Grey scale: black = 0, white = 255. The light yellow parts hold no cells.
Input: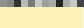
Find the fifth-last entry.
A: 171
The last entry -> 67
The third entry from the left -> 51

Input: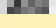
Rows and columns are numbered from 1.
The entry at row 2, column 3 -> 85
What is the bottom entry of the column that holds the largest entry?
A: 241
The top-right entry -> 229
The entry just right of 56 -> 145
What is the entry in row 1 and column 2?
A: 161
